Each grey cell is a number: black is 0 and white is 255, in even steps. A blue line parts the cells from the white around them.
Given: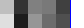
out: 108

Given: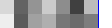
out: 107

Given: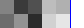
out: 209

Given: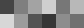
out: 141

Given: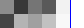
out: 193

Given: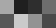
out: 147

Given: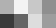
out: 221

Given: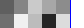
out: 37

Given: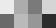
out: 151
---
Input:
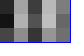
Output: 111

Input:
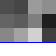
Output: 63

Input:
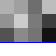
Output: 18

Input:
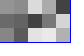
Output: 177

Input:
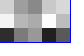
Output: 89

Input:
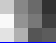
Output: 92

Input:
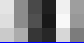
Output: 124

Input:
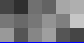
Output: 69

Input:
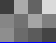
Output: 68

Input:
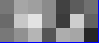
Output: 38
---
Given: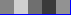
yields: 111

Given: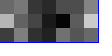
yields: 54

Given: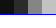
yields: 133

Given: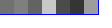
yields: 99

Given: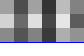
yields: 161

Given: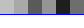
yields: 90

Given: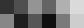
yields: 148

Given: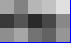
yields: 182
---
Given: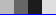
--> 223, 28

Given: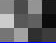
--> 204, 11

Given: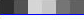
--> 213, 46

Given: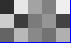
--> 239, 46

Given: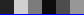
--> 208, 13

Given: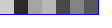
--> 205, 42

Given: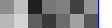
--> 212, 31
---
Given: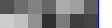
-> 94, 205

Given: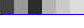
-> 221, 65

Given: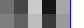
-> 167, 127

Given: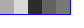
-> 120, 172

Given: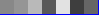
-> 102, 136

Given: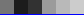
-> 204, 117

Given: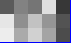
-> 55, 237

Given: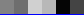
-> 68, 130
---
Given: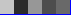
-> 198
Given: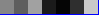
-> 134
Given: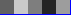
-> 97
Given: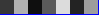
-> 55
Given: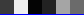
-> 58
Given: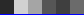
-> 41
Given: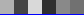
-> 177
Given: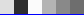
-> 223
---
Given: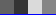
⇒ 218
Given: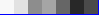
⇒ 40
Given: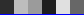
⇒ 224
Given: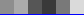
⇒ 121
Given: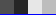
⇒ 231
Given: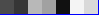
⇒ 244
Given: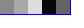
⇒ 8
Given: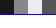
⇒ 236
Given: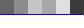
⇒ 224
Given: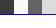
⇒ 100
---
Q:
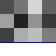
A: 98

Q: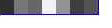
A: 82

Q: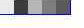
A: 91

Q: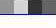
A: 99

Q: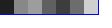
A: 207

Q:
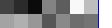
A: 190

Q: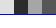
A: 87
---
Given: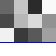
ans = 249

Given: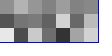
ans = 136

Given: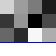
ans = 27

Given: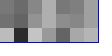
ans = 160

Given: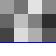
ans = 135

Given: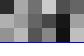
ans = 101

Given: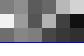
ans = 211

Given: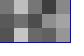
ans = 136
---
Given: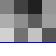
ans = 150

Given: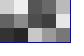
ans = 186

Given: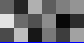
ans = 148

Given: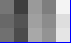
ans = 244

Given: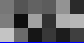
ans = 42

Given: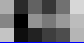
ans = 215

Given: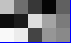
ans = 96

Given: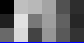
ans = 45
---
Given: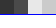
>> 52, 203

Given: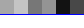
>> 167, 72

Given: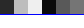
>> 41, 117

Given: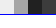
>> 238, 60

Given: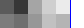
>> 91, 180

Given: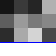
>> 21, 73

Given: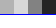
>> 179, 36
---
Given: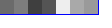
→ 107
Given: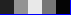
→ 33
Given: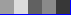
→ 158
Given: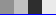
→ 146
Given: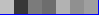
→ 192
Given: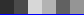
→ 46
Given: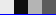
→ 235
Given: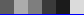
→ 93
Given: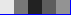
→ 232
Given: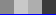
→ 137
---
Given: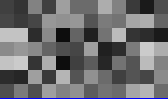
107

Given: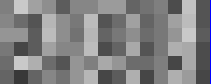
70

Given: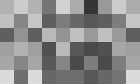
218

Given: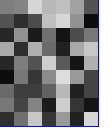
214

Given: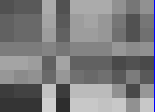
200

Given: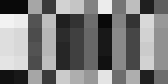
109

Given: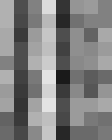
121
